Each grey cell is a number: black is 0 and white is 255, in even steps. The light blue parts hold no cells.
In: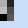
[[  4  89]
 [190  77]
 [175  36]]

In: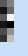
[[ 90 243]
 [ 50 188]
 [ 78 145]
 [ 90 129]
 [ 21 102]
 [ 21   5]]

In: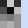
[[ 37 202  49]
 [162 174 146]
 [133 119 146]
 [ 77  11 190]]

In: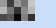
[[182 117  50 141 182]
 [ 75  89   8 129  50]
 [153  62 153 117 197]]

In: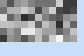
[[192 192 177 177 205 100 192 161  46 177 100]
 [114 177 177 205 177  73 145 205  73  59  73]
 [114 161 130 231 231 192 161 161 100 130 192]
 [ 59 145 130  86 130 192 130 205 245 145 161]
 [219 100 145  46  73 192 130 100  86 145 161]
 [145  86 145 161 130 114 114 114 205  59  59]]

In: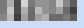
[[121 199  77 175 107 187 147 135 160 107  63]
 [135 187  63 160 107 160 175 107 107 121  93]
 [121 175  77 213 121 147 147 135 199 135  93]]
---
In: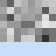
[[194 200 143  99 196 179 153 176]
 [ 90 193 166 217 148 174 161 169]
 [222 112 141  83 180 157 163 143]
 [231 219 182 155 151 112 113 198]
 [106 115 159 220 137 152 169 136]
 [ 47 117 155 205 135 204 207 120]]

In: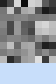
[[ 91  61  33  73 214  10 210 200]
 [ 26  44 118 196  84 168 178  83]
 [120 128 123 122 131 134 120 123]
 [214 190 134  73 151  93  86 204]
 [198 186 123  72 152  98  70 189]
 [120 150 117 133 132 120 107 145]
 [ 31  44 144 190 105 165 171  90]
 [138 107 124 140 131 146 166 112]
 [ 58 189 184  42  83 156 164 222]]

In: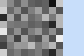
[[ 19 200 183 136  95 141  97  88  97]
 [162  84 207 107 144  83 127 160  97]
 [121 181  40 164  85 164 107 124 185]
 [ 39 181 183 122 115 118  97 106  84]
 [142  84 231 100 144  83 127 151  97]
 [ 80 238  88 143  65 164  97  79 159]
 [183  84  64 122 154 152 187 124 147]
 [ 39 142 207 107 125  94 107 124  84]]

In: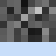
[[114  63  78  98 102  18  71  98]
 [ 48 136  99  35 101  39 139 195]
 [ 66  88  92  71  59 161  89  44]
 [ 84  80  51 110 126  39  94 102]
 [137  68  90 110  62 102  25  29]
 [118  63  94 111  65  89  41  44]]

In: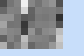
[[147  81  77 117 132 239 134 116 135]
 [126 118 105 130 128 212  99 127 124]
 [125  48 146 145 117  89  97 122 119]
 [131  83 164 116 118  56 117 128 127]
 [143 188 146 134 130  64 147 112 137]
 [117 205  98 132 116 189 133 130 127]
 [151 190 175 109 130 173 103 122 124]]

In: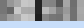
[[110 165 118 151 168 199 194  35 133 131  87 166]
 [113 169 118 103 200 171 169  35 185 162 126 153]
 [113 166 128 156 167 200 193  29 134 118 115 163]]
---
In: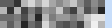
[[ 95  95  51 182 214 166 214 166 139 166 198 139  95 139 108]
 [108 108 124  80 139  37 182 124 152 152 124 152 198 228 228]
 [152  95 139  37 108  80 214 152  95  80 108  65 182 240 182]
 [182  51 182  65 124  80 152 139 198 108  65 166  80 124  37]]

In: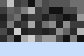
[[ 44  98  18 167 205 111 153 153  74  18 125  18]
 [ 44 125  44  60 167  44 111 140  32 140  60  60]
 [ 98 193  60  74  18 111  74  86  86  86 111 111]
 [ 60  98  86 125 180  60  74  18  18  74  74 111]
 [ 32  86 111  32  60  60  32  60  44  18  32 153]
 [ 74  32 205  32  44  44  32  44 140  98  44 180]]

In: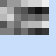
[[127 127  83 112  67  42  55]
 [197 169  99  83  42  16  42]
 [ 83 142 112 169 184 184 224]
 [184 212 127  99 112  99 127]
 [112 154 154 197 212 212 238]]

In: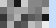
[[204 135  23 204 135 135 121]
 [ 78 178  78  90 191 165 235]
 [105 149 165 165 135 121 191]
 [ 52 135 178  65  90 105  23]]

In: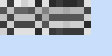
[[ 58 208  70  70  70 208  86 208 208 193 208 208  43]
 [ 86 193 100 100  86 181 129 181 181 168 181 181  70]
 [193  70 193 193 193  70 168  86  86  86  86  86 208]
 [208  58 224 224 224  43 224  58  70  58  58  58 224]
 [224  58 236 208 224  43 224  43  58  43  43  58 224]]

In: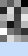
[[ 34 218  49 159]
 [174 202  65 230]
 [144  20  77 186]
 [255 120  92  49]
 [132  92 159   4]
 [107 218 174 144]]

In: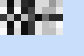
[[ 57 179  29 192  82  14 110  42  42]
 [205  14 205  42  29 218 218 154 205]
 [249  29 218  14  57 233 192 192 233]
 [233  14 233  14  57 233 192 205 249]
 [249  29 249  29  69 218 179 179 233]]
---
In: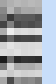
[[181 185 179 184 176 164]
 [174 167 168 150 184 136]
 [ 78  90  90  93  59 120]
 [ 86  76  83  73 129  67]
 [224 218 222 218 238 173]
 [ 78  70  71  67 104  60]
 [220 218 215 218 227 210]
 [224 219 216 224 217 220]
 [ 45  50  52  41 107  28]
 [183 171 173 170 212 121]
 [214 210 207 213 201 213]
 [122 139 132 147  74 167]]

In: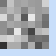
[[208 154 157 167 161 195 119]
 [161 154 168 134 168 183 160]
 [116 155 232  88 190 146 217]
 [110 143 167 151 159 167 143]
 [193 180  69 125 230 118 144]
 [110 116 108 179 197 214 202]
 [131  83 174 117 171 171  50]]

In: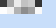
[[ 52 204 194 235 166  59]
 [249 160 141 178 242 254]]

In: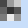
[[203 155  71]
 [ 85  51 100]
 [153 234 123]]

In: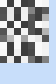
[[244 250  70  63 247  62 249]
 [ 89  65 132 239  67 231  80]
 [177  63  86 241  61 232  83]
 [240 251  81  61 250  64 248]
 [180  62  83 243  61 232  84]
 [ 84 233 245 161 248 183 109]
 [241 249  78  61 249  62 250]
 [242 249  73  61 241  62 247]
 [128  64 112 241  63 233  77]]

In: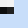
[[243 241]
 [ 33  14]]
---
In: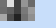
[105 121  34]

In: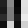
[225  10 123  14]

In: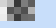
[93 80 60]

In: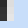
[221  49]

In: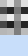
[223 119 238  72]

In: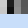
[ 87 140]
